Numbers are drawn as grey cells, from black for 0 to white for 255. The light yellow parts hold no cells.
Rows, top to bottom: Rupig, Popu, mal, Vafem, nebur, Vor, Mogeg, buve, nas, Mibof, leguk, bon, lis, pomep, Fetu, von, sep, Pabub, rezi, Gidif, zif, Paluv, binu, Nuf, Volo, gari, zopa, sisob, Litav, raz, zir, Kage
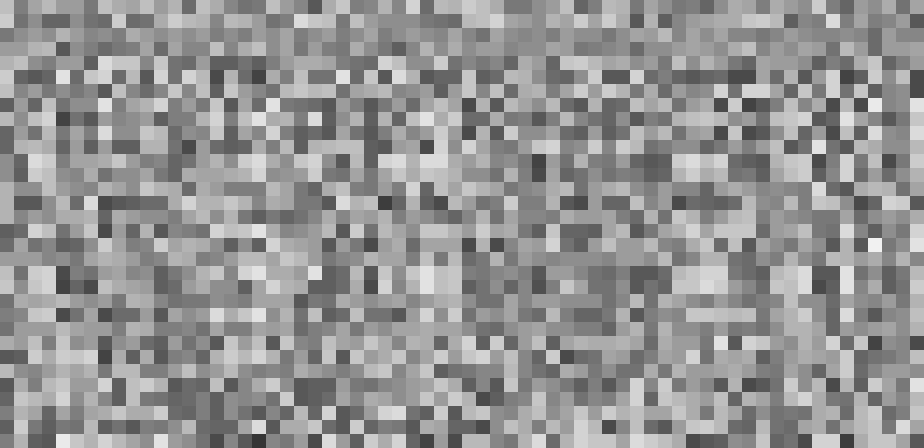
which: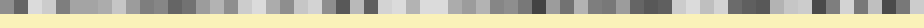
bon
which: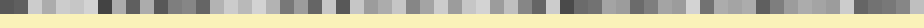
gari
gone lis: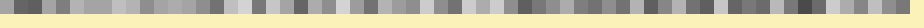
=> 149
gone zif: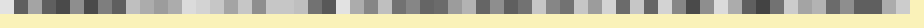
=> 80
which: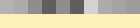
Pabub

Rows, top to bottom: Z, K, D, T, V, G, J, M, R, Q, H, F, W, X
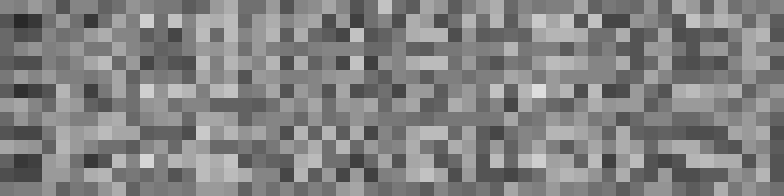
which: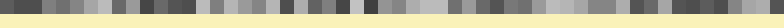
V
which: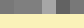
Z
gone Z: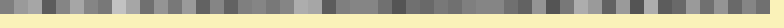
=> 141
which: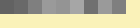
T
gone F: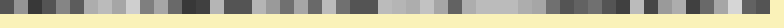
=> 160

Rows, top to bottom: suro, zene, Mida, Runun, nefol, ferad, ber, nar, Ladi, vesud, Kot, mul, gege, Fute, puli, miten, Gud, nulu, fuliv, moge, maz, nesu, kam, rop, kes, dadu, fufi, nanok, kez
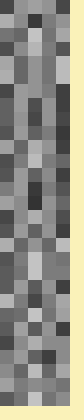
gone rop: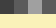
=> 147
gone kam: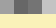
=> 110
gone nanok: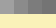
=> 131
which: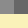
fufi
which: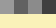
gege
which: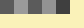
maz

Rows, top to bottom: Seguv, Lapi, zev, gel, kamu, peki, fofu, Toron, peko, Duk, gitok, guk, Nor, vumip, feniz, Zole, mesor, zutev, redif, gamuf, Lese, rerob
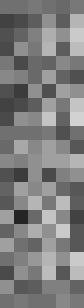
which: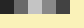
Zole
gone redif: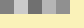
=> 152
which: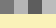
gel
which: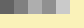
zev
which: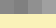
guk

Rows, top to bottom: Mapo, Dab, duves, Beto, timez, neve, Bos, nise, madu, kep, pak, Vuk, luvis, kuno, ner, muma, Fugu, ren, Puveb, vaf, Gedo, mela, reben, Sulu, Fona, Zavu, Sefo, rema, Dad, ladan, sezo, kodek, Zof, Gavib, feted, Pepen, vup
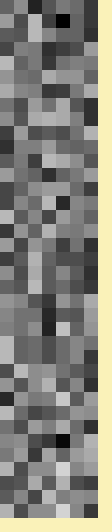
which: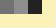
Sulu
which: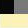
kodek
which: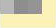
Sefo
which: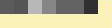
duves
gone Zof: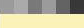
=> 163

